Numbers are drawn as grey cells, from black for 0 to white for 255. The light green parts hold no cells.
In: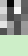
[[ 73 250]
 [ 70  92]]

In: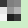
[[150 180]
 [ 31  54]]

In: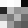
[[189 146]
 [123 181]]

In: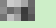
[[105 128]
 [191 159]]

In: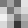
[[121 183]
 [194 119]]

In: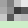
[[141  57]
 [ 90 193]]

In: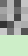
[[182 107]
 [191  69]]

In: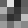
[[88 52]
 [48 62]]
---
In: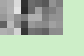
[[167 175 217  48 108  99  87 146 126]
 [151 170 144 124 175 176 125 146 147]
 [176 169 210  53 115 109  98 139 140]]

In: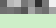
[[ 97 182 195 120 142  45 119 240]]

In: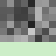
[[101 143  78  99  40 152 156 103]
 [ 88 105  64  65  85 180 127 133]
 [120  74 133 104 200 117  76 156]]

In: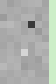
[[173 160 168 174 177 179 164]
 [155 172 168 178 178 159 174]
 [168 174 175 166 174 154 173]
 [165 174 165 177 165 180 182]
 [172 179 176 163 166 159 180]
 [172 168 174 169 177 164 164]]

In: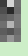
[[ 60 213 112]
 [ 95 104 122]
 [ 93  83 107]]

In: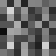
[[142  46 151  35 133 131  96 113]
 [ 57 160  67 134  72  53 149  68]
 [ 14 165 158 132  78  60 129  49]
 [ 69 208  56 157  65  32 208  47]]

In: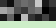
[[ 49  14  91 109  98 199  25  57]
 [ 24  98   5 186  52  29  65  24]]

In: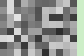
[[111 217  87 173 142 106 102 107 175 197  86]
 [116 175 228 119 132  83 185  60  61 113  60]
 [108  65 217 100 159 160  84  84  45  81 162]
 [ 70 120 148  56 181 103  99 201 197 184 199]]

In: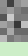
[[142  64 143 161]
 [ 86 202 122 124]
 [109 169 106 105]]
